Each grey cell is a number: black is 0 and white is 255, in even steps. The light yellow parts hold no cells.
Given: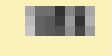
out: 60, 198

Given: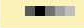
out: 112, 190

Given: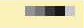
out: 54, 199

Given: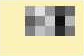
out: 203, 224

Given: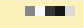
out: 53, 250

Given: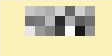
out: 43, 253

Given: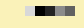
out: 35, 216
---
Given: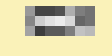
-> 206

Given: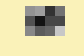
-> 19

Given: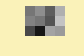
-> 118

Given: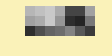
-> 171

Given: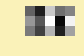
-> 87

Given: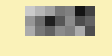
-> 108

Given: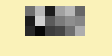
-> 208
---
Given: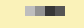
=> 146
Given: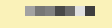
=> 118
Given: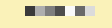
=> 174
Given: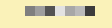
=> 158
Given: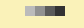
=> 145
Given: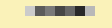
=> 91
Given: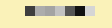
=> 172
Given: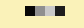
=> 143
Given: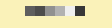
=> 76
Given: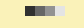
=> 102
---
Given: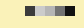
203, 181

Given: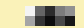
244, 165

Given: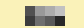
193, 172

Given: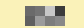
199, 156

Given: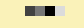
219, 117

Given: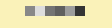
221, 156
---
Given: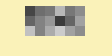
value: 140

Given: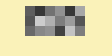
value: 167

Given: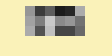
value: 171

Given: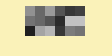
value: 64

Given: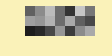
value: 119

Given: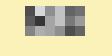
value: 112
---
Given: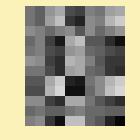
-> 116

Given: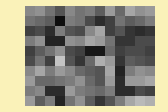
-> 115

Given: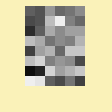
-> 74

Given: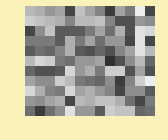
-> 205

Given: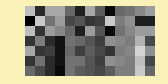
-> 0

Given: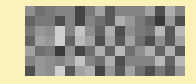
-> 100

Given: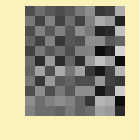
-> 120
